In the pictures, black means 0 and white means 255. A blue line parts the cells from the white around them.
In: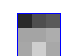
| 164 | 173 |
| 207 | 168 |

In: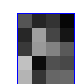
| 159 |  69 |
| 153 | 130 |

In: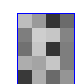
| 206 | 198 |
| 198 |  53 |

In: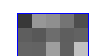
|  88 | 109 |
|  99 | 158 |

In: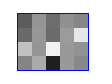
| 151 | 107 |
| 149 | 241 |

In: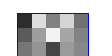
| 158 | 243 |
| 148 |  69 |

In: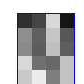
|  95 | 198 |
|  93 | 192 |
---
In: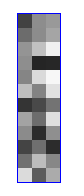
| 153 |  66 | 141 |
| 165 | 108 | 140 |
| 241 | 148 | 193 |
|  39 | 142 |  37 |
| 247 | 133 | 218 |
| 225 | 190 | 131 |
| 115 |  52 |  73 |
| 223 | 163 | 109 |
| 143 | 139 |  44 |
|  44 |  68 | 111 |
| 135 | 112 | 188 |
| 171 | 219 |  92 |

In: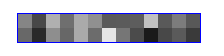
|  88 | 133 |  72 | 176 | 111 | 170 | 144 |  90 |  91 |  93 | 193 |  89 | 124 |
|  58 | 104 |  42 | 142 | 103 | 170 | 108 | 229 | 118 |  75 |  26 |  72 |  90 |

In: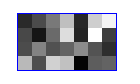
| 244 |  42 |  75 | 121 | 191 |  39 | 206 |
|  63 |  72 |  21 | 106 | 221 |  36 | 255 |
|  46 |  76 | 131 |  81 |  99 | 139 |  83 |
|  99 | 185 |  78 | 209 | 193 |   4 |  93 |

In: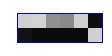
|  14 | 208 | 211 | 144 | 138 | 207 |
| 207 |  19 |  11 |  11 |  11 |   9 |

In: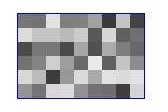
|  68 | 118 | 115 | 226 | 127 | 129 | 161 |  58 | 196 |
| 111 | 219 | 195 | 196 | 185 | 203 |  88 | 214 |  96 |
| 104 |  75 | 121 | 120 |  74 | 166 |  81 | 171 | 126 |
| 140 | 114 | 132 | 207 | 157 | 106 | 234 |  96 | 196 |
| 225 | 216 | 187 |  60 | 151 | 218 | 169 | 225 | 218 |
| 212 | 148 | 116 | 215 | 218 | 145 | 114 | 111 |  63 |

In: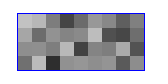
| 128 | 194 | 183 | 125 |  69 | 107 | 152 | 136 |  95 |
| 110 | 166 | 108 | 146 | 132 | 138 | 189 |  80 |  71 |
|  83 | 142 | 143 | 126 | 184 |  66 | 132 | 126 | 170 |
| 141 | 112 | 187 |  46 | 145 | 150 | 142 | 148 |  90 |

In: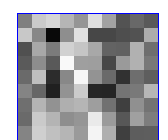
|  89 | 127 | 202 | 214 | 181 | 149 | 223 | 162 |  83 | 104 |
| 172 | 200 | 135 |   9 | 142 | 224 |  71 |  71 |  78 |  82 |
| 110 |  80 | 168 | 123 | 209 | 197 | 168 |  99 |  97 | 177 |
| 120 |  90 | 141 |  89 | 249 | 159 | 158 |  71 | 154 | 177 |
|  94 | 106 | 191 |  44 | 136 | 246 | 147 | 106 |  49 | 110 |
| 182 | 132 | 102 |  32 | 147 | 203 |  38 |  37 | 116 | 121 |
| 115 | 111 | 180 | 146 | 175 | 181 | 158 | 113 |  63 | 144 |
| 125 | 106 | 202 | 180 | 142 | 149 | 234 | 155 |  87 | 160 |
|  94 | 132 | 207 | 192 | 181 | 154 | 244 | 175 |  63 |  93 |
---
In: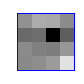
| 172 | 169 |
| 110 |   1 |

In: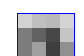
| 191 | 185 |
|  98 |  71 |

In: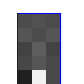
| 81 | 75 |
| 76 | 85 |

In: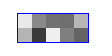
| 137 | 113 |
|  58 | 239 |

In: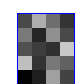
| 173 | 110 |
|  37 | 144 |

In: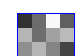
| 108 | 248 |
| 110 | 161 |
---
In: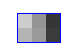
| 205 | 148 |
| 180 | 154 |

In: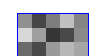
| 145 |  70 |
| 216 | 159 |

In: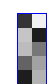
|  52 | 240 |
| 197 |  28 |

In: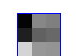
|   4 | 135 |
|  31 |  97 |

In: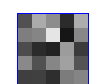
|  81 | 171 |
| 126 | 133 |

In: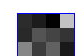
| 44 | 28 |
| 41 | 84 |
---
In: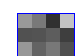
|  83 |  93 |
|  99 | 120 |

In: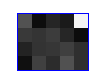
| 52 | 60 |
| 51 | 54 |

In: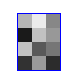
| 193 | 152 |
|  89 | 118 |

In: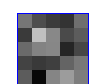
| 192 | 136 |
| 131 | 135 |

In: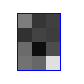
| 67 | 61 |
| 14 | 77 |

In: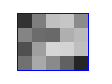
| 108 | 105 |
| 159 | 214 |
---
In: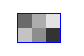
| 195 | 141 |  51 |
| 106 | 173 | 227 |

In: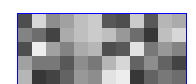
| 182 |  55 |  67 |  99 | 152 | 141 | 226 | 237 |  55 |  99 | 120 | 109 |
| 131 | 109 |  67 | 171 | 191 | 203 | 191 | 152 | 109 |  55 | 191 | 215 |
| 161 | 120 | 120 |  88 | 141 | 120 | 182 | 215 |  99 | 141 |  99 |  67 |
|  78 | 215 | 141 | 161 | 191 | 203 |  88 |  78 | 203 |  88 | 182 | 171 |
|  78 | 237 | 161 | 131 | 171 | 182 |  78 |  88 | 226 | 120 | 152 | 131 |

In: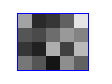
|  54 |  33 | 174 |  64 | 186 |
| 163 |  42 |  54 |  97 | 229 |
|  85 |  74 | 109 | 153 | 131 |
| 119 |  85 |  21 | 142 |  97 |

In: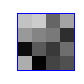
| 173 |   3 |  68 |  80 |
|  13 |  90 |  57 | 110 |
| 153 | 132 | 121 |  46 |
| 194 | 204 | 101 | 163 |

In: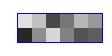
|  39 | 141 | 214 | 130 |  83 |  94 |
| 224 | 193 |  72 | 118 | 183 | 153 |

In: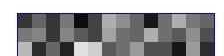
| 185 |  44 | 102 |  33 | 224 | 206 |  90 | 111 | 154 |  79 |  79 |  23 | 154 |  44 |
|  55 | 102 |  55 | 120 |  13 |  67 | 174 | 142 | 102 |  23 | 111 | 174 | 120 | 102 |
| 120 | 132 |  55 | 132 |  90 |  67 | 163 | 111 | 102 | 174 | 111 |  90 | 142 |  79 |

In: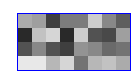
|  82 | 136 |  82 |  63 | 147 | 136 | 106 | 115 |
| 171 | 159 |  63 | 124 | 124 | 205 | 136 |  94 |
|  41 | 194 | 214 |  41 | 205 |  82 |  73 | 159 |
| 232 | 232 | 183 | 214 | 115 | 183 | 194 | 171 |

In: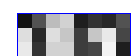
| 222 |  40 | 222 | 198 |  61 | 198 | 233 |  70 |
| 233 |  51 | 210 | 210 |  61 |  70 | 243 |  30 |
|  19 |  82 | 188 | 210 |  30 |  51 |  40 |  82 |

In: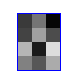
| 181 |  27 | 221 |
| 129 |  87 | 171 |
|  58 | 117 |   6 |
|  67 | 161 |  76 |
